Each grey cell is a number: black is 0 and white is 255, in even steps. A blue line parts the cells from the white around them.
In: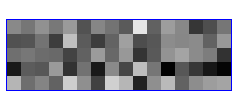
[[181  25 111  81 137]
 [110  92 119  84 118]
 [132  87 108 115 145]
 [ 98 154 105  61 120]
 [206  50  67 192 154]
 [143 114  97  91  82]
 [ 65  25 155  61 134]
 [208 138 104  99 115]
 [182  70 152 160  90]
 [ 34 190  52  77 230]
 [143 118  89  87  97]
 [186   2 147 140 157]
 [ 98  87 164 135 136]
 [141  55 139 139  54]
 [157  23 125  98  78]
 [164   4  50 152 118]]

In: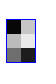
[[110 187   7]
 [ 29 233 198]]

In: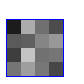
[[117  62  90  28]
 [158 196  96 172]
 [119 113 133 112]
 [ 71 118 152  76]]

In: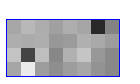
[[166 195 174 167]
 [234  68 171 184]
 [157 190 174 173]
 [142 135 151 160]
 [157 177 155 174]
 [167 197 176 166]
 [147 152 169  40]
 [137 137 157 131]]

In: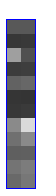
[[105 116  95 112 138  55  53  98  60 159  55  88]
 [119 124  96 138 218  58  52 103  62  80  57  88]]

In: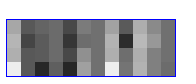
[[238 175 181 167]
 [ 88  88  69  88]
 [ 39  91  91 100]
 [ 95 107 107 107]
 [ 38  72  54  72]
 [160 144 109 123]
 [112 112 112 112]
 [238 175 179 162]
 [116 110  44  90]
 [178 174 185 174]
 [128 128 152 138]
 [108 112 112 112]]

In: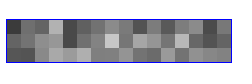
[[ 86 100  59]
 [ 84 115 111]
 [137 142 100]
 [169 151 178]
 [155  73  73]
 [175 112  96]
 [127 131 114]
 [128 199 139]
 [148 118 122]
 [115 166  83]
 [107 149 124]
 [154 117  89]
 [115 184 125]
 [145 103 139]
 [135  83  75]
 [130 100 120]]
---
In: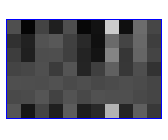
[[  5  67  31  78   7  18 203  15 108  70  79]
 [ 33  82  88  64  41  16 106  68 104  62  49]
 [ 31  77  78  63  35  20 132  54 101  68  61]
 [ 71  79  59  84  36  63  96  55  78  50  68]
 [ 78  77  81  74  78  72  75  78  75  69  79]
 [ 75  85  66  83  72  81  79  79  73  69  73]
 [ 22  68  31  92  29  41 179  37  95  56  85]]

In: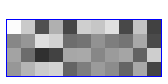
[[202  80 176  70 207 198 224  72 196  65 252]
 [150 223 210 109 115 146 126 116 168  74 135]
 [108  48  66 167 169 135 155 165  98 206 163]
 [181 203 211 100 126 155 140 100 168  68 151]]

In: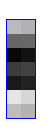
[[178 186]
 [103 102]
 [ 18   8]
 [ 66  60]
 [ 33  25]
 [214 229]
 [179 189]]

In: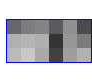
[[125 132  91 145  76 103]
 [181 175  52 151 124 176]
 [200 169  65 158 177 186]]

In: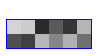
[[205  42  90  54 182 212]
 [ 64 183 135 177 112  80]]

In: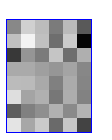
[[208 188 123 186  89 136]
 [243 192 110 203   6 192]
 [149 123 197 110 175  56]
 [170 159 150 164 135 170]
 [186 169 128 171 133 187]
 [164 176 119 173 130 222]
 [128 143 177 138 179  93]
 [167 202 106 199  67 228]]

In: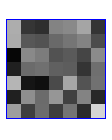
[[ 53  46 131 137 165  52 173]
 [ 87  82 105 117 131  76 171]
 [137 124  82  90  69 139   6]
 [107 112  96  93  52 111  32]
 [ 21  15  74 166  83 113 181]
 [142 107 150  65 131  40  32]
 [ 62 108  61 116  43 212 158]]
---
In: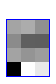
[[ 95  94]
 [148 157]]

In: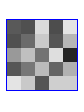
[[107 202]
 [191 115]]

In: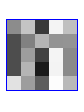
[[129 181]
 [157  65]]

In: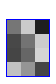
[[115 204]
 [102 212]]

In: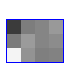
[[155 133]
 [147 127]]

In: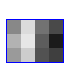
[[230  93]
 [205  82]]

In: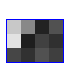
[[30 65]
 [49 81]]

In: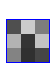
[[ 52 195]
 [ 48  70]]
